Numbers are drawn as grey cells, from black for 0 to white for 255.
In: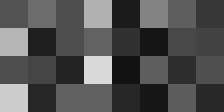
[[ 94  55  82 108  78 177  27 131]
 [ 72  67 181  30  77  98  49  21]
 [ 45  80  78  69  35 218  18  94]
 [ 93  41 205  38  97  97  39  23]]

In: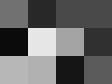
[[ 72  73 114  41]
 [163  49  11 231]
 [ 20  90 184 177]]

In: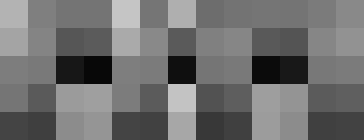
[[123 137 179 127 116 116 197 117 175 109 115 117 116]
 [134 146 164 132  86  91 170 137  90 128 134  89  84]
 [120 123 125 121  23   8 126 123  15 117 121  11  24]
 [ 91  95 117  90 155 159 124  91 195  82  94 158 148]
 [ 64  66  68  63 140 149  68  65 167  56  64 156 140]]

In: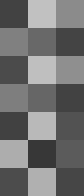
[[193 139  66]
 [104  68 128]
 [191 143  75]
 [102  66 126]
 [185  82  65]
 [ 55  91 173]
 [176  70  76]]

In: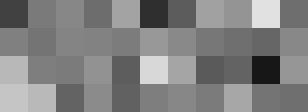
[[225 110  65 122 135 109 163  47  92 161 148]
 [102 136 128 116 132 130 124 152 137 119 111]
 [ 23 150 184 126 123 146  93 216 165  90  99]
 [116 111 197 185  99 139  97 126 135 123 167]]

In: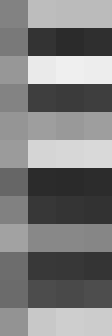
[[187 187 130 189]
 [ 43  47 121  51]
 [239 237 151 234]
 [ 59  62 131  62]
 [153 158 149 158]
 [215 217 155 213]
 [ 42  44 102  43]
 [ 52  50 129  55]
 [136 134 162 136]
 [ 55  52 109  56]
 [ 73  77 107  76]
 [206 204 147 200]]
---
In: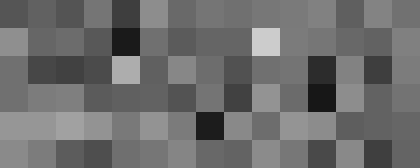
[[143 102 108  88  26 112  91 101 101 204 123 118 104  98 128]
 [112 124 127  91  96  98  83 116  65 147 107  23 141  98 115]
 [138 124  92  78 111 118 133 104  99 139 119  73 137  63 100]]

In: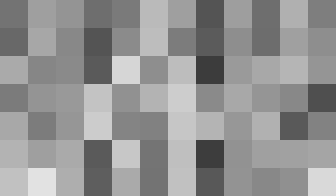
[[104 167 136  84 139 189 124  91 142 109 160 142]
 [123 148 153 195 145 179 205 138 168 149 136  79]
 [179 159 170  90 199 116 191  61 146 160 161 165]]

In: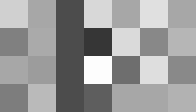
[[128 170  76  54 218 136 182]
 [125 186  76  94 167 167 178]]

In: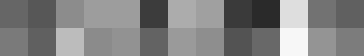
[[122  96 188 139 146  99 154 142  83 104 247 148 124]]

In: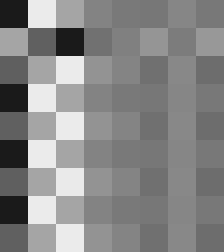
[[165  96  26 113 128 149 124 152]
 [ 26 235 165 131 121 119 134 120]
 [ 26 235 165 131 121 119 134 120]
 [ 26 235 165 131 121 119 134 120]]

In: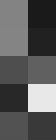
[[132  33]
 [ 40 232]]
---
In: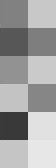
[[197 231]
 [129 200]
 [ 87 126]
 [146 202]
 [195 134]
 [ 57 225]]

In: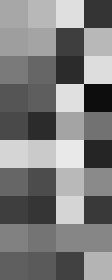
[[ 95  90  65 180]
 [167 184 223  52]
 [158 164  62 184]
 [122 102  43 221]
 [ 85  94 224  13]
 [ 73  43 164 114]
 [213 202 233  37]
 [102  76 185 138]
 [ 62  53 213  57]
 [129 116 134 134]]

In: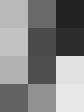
[[ 98 145 231]
 [185 105  33]
 [194  75  45]
 [178  78 225]]

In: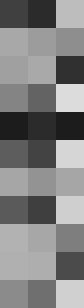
[[139 111 208]
 [ 64  43 189]
 [168 156 142]
 [160 169  48]
 [132  99 220]
 [ 28  43  28]
 [ 93  67 214]
 [166 147 166]
 [ 90  63 207]
 [178 167 126]
 [176 174  75]]

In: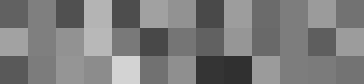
[[ 89 124 149 140 211 113 143  52  48 155 125 123 115]
 [ 97 127  80 180  77 161 146  73 157 107 125 155 114]
 [162 127 146 184 121  72 117  97 150 105 125  94 156]]

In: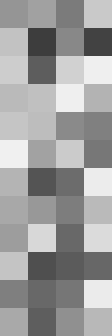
[[169  94 144 184]
 [149 161 123 201]
 [194  61 136  66]
 [205  93 209 239]
 [186 192 239 179]
 [197 189 138 128]
 [240 162 203 119]
 [180  84 108 236]
 [168 152 125 186]
 [157 216 104 219]
 [196  79  91 103]
 [127 104 118 235]]
